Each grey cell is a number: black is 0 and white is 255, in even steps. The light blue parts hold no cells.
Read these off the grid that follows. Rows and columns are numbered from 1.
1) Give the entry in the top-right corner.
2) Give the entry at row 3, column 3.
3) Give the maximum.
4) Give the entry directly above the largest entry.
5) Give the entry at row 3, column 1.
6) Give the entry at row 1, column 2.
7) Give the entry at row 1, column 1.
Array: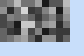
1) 187
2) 115
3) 213
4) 115
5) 71
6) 130
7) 115

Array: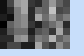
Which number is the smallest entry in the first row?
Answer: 16
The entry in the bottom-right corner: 98
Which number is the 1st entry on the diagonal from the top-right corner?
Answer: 71
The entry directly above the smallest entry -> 30
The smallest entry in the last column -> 42
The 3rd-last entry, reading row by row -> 55
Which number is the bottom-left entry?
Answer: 30
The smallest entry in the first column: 0
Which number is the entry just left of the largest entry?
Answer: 98
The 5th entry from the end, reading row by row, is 166
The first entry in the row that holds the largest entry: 16
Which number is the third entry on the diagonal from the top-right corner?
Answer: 152
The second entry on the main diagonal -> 42
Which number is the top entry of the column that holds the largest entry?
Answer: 152
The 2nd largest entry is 180
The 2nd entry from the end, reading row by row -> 140
